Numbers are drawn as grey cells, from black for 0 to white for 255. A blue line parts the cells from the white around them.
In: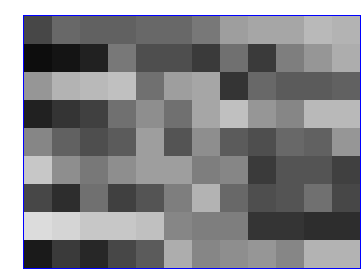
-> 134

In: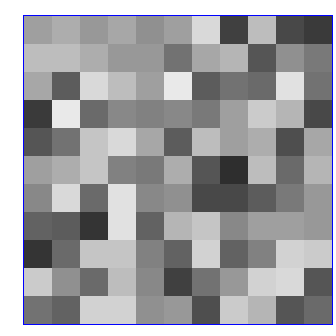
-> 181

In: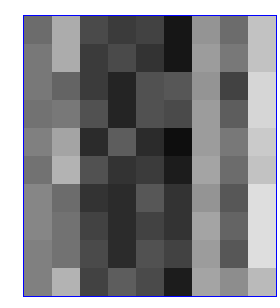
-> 164

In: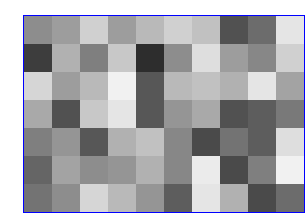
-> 177

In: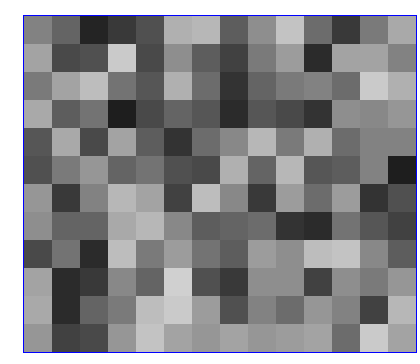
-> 108

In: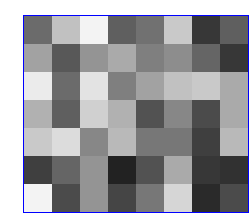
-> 214

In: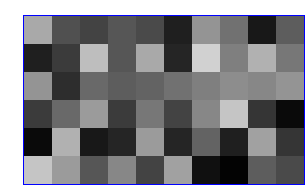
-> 3

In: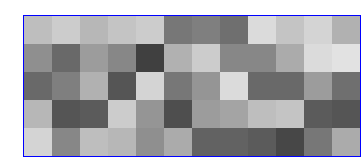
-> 71

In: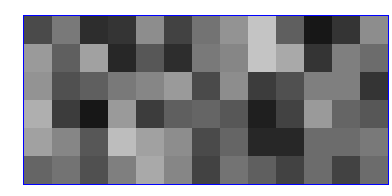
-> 108
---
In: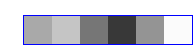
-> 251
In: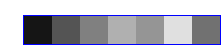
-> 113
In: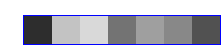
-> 81
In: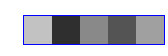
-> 160
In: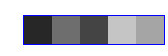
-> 165
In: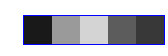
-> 56
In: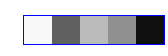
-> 16
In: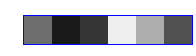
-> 81
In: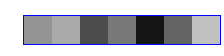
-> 193
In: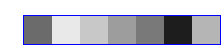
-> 181
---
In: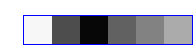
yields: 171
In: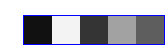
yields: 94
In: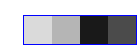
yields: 75
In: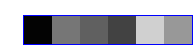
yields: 152
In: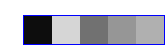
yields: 176
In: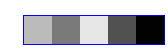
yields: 2
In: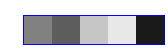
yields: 26
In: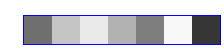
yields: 54
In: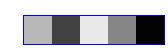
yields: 3
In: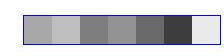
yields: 234
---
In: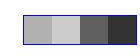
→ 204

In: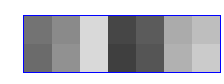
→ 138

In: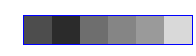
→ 43

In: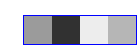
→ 49

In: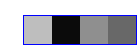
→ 11

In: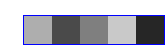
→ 74

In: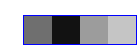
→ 18

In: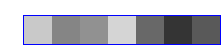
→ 133
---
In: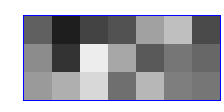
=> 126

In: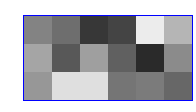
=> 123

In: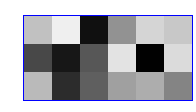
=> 173

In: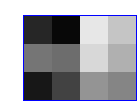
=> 148

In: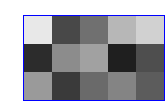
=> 132

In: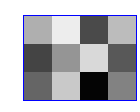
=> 4

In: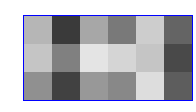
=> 221

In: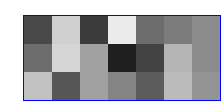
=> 187

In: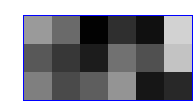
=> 22

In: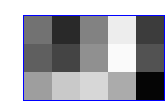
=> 171
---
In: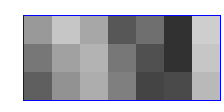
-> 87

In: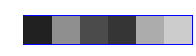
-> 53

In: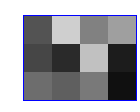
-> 159

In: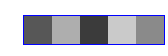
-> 202

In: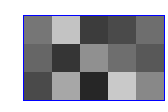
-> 74

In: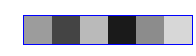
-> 26

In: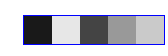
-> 153

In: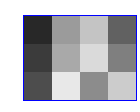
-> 97
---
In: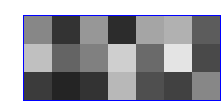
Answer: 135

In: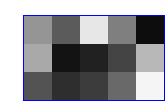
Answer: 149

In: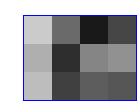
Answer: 203

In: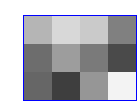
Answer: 181

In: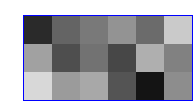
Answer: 42

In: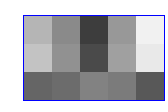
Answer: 181

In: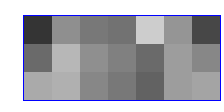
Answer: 52

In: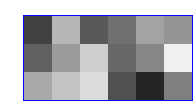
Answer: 65

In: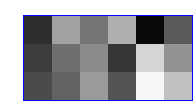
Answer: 46

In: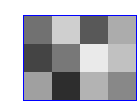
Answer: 113
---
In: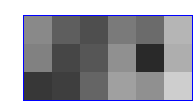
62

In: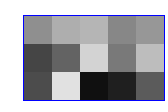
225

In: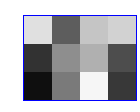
122

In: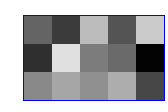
166

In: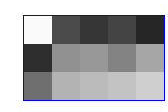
179

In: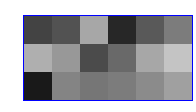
132
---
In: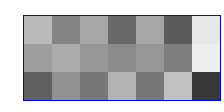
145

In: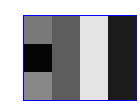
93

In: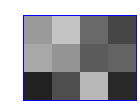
78

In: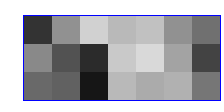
97

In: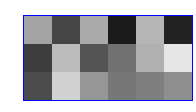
210

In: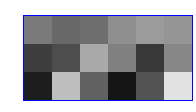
190

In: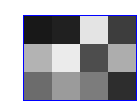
155
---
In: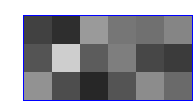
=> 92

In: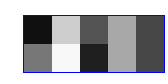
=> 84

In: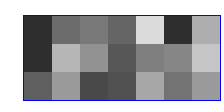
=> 146

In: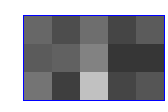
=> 130

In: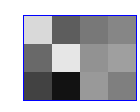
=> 146

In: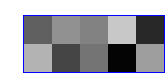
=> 130

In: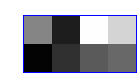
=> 254
